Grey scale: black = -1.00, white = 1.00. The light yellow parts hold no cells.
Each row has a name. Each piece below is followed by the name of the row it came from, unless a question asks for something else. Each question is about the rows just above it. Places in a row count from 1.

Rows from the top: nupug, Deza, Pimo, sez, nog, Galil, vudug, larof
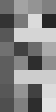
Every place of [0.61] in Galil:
2 3 4
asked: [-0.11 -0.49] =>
sez
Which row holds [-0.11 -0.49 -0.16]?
sez
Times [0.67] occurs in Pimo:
3

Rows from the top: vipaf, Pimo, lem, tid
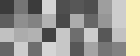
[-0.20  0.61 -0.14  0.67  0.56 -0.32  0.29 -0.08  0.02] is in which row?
tid
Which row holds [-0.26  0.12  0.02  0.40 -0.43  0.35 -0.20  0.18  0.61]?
Pimo
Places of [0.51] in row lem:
1 9

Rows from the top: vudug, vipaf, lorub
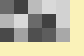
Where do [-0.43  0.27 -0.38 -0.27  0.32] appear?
lorub
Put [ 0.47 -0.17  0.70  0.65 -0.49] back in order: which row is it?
vudug
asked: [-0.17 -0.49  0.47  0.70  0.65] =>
vudug
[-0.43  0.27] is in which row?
lorub
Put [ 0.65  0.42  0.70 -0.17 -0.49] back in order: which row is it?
vipaf
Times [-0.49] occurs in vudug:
1

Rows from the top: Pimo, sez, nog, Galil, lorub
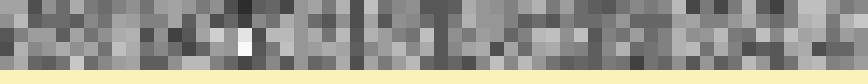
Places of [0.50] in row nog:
31 40 42 55 57
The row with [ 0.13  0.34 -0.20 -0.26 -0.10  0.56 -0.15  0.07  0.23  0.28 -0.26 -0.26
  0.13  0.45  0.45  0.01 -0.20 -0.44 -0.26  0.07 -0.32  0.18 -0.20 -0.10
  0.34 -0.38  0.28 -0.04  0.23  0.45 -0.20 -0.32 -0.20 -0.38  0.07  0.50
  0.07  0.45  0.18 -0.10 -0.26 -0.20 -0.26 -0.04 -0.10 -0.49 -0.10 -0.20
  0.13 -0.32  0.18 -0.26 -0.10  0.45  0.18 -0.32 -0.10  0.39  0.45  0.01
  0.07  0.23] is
lorub
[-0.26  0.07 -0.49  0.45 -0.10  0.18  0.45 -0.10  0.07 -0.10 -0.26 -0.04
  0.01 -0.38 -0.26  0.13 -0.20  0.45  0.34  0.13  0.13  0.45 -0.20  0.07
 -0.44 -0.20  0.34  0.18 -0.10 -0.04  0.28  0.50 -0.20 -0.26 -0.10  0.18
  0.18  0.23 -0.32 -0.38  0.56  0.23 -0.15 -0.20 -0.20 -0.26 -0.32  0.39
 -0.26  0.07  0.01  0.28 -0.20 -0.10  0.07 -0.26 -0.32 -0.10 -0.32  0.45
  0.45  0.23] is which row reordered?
lorub
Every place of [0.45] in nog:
20 21 25 39 52
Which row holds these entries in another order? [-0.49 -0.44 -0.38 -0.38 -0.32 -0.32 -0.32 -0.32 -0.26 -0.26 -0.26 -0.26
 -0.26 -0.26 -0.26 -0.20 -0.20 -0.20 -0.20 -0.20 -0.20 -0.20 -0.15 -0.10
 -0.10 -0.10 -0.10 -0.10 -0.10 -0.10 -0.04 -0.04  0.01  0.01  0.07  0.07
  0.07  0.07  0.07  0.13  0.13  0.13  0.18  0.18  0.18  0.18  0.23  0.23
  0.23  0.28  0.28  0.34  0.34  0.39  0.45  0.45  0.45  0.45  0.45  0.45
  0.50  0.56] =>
lorub
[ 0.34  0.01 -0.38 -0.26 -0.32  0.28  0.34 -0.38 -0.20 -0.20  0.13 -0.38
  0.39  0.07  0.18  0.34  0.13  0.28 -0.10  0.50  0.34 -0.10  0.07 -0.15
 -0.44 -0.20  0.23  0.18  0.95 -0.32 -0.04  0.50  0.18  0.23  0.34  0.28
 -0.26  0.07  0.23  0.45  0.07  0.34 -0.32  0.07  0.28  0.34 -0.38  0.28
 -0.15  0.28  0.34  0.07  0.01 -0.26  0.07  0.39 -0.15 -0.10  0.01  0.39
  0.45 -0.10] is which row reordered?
Galil
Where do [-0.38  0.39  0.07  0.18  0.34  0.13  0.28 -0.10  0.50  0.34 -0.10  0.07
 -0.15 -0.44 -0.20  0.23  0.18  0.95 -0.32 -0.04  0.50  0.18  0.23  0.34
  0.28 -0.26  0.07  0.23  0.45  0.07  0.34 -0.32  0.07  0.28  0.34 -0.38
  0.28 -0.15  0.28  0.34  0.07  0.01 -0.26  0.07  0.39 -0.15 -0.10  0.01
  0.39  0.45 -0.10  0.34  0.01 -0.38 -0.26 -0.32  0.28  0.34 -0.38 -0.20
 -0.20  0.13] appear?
Galil

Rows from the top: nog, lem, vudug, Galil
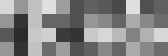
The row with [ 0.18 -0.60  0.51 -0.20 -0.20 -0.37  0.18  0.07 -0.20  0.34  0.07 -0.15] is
lem
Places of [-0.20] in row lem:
4 5 9
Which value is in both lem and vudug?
[-0.60]

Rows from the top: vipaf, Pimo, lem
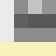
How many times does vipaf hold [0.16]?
1
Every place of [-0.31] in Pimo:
3 4
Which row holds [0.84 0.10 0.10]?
lem
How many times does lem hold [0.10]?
3
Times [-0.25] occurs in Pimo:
1

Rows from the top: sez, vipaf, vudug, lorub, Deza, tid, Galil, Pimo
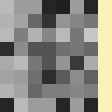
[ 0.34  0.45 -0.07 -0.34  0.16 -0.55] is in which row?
Deza
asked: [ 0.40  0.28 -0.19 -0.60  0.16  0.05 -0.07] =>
vipaf
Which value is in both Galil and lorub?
[-0.19]
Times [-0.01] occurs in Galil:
3
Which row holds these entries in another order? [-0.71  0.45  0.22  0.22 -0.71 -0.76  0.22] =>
sez
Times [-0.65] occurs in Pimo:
0
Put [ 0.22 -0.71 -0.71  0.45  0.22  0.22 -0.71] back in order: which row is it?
Pimo

